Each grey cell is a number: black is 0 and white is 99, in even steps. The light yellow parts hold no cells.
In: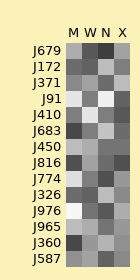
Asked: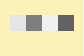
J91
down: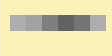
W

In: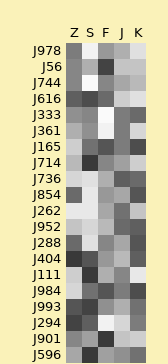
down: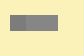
Z
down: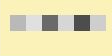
K
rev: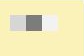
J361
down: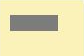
J

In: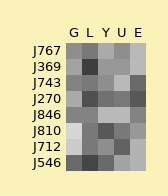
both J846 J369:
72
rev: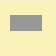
J369
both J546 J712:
69

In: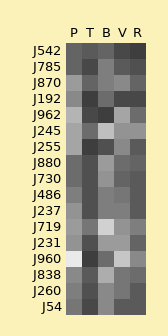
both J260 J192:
53
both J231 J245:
57
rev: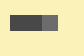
J192
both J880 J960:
42
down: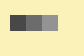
R
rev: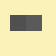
J785

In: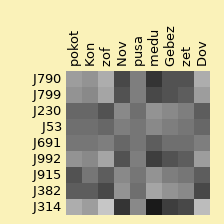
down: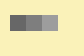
Dov
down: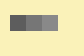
zet
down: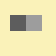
Kon
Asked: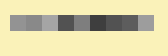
J992

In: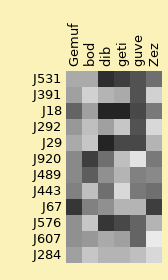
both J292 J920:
74
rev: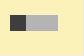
J67
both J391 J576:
70
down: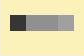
Gemuf
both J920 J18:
47
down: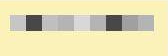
geti

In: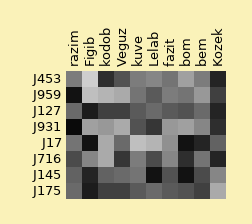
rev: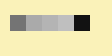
J959
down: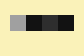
bom
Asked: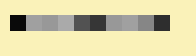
J931
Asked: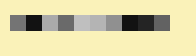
J17

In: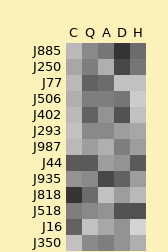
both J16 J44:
57
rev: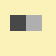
J250
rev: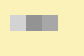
J16
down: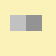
A
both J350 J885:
53
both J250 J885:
46

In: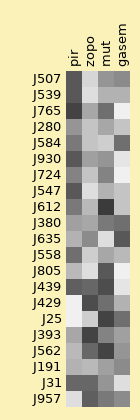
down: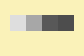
mut
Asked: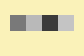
J612
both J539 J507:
34
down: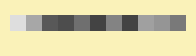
mut
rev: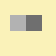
J429
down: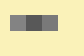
pir

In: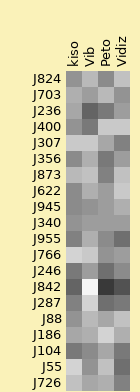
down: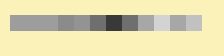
Peto
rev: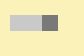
J400
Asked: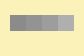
J945
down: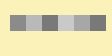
Peto
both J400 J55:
57

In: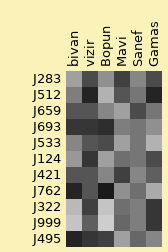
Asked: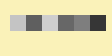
J999
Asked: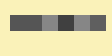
J421
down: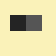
vizir

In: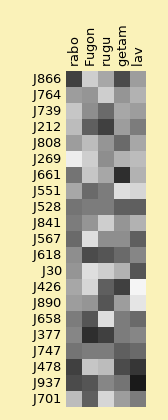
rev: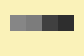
J377
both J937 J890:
33
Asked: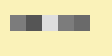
J658

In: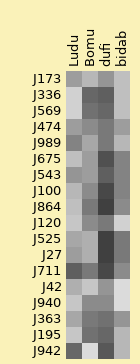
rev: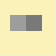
J474
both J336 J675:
74
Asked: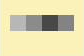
J100
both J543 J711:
37
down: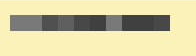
dufi
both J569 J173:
74

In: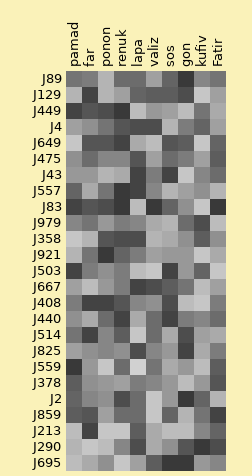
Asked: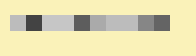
J213
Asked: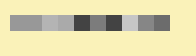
J43
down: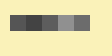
renuk
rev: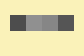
J408

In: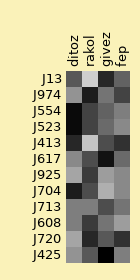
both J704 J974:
11
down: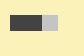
rakol
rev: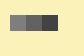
J554
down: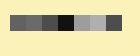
givez
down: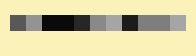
ditoz

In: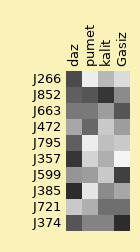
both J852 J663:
33
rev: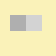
J357
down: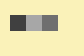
Gasiz
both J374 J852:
33
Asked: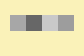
J472
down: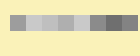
kalit
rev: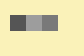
J663

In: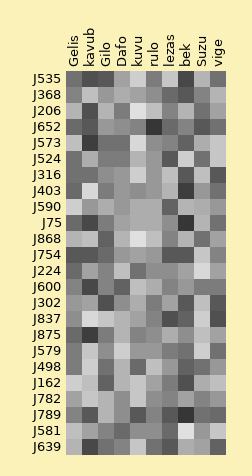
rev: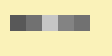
J639
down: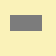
Gelis
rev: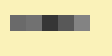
J789
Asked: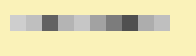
J162
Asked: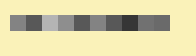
J789
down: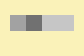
vige

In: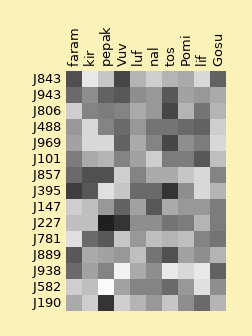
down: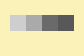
nal
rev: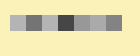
J806
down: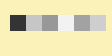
Vuv
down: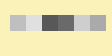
faram
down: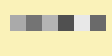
tos

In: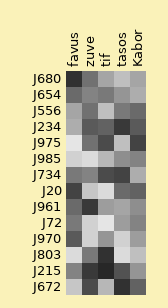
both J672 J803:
19
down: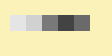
favus
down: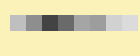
tasos

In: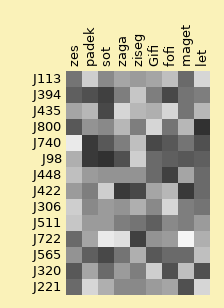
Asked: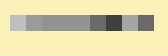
J448
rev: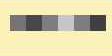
J394
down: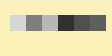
let

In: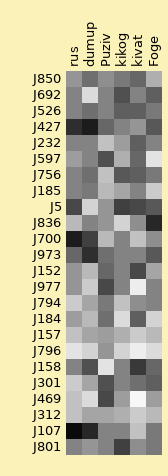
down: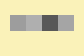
kikog
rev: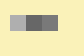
J850
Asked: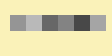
J152
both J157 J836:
72
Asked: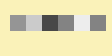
J977
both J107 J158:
51
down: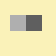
Foge

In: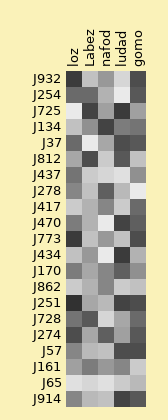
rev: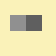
J170
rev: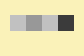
J773
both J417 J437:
79
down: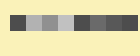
gomo
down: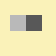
gomo

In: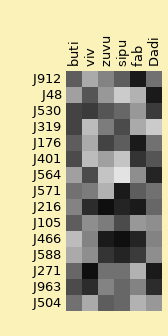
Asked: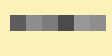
J105
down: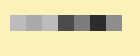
viv
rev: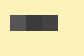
J530
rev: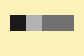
J271
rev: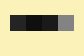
J466
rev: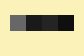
J216

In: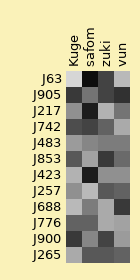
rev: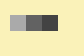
J742
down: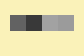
vun
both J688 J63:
72
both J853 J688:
22
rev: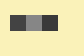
J900
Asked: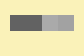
J776
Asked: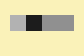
J423

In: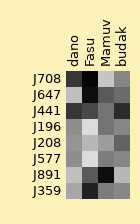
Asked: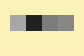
J359
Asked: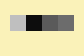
J647
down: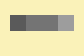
Mamuv
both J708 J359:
52

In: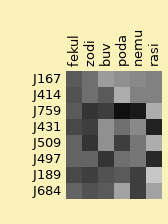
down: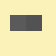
fekul
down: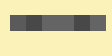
fekul
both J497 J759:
20
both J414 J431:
43
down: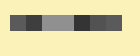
buv
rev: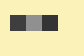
J509

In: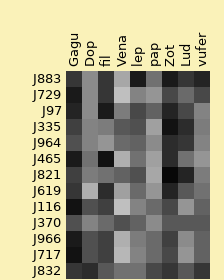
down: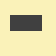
fil
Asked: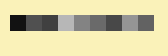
J717

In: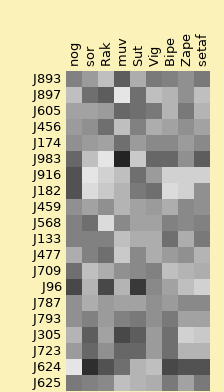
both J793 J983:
56
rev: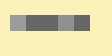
J723
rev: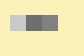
J477
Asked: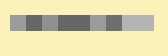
J723
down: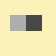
Rak
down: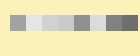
Rak

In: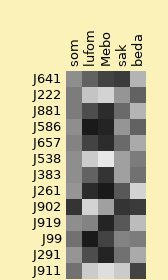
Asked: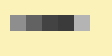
J641
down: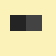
Mebo
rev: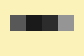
J261
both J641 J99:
26
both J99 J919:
51
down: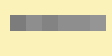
som

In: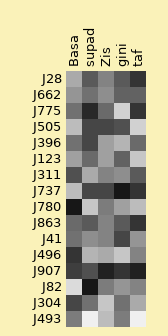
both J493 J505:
73
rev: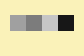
J780
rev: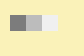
J493
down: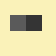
taf
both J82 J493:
48

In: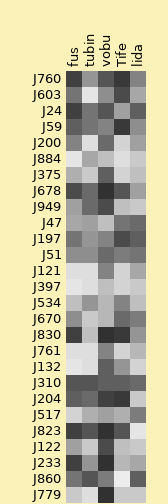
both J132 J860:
37
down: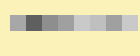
lida
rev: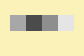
J603
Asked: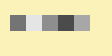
J603
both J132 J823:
89
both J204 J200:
41

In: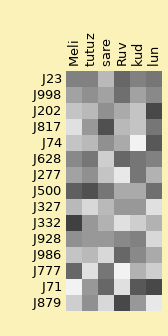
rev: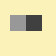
J332
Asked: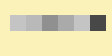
J202
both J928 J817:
59
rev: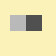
J817

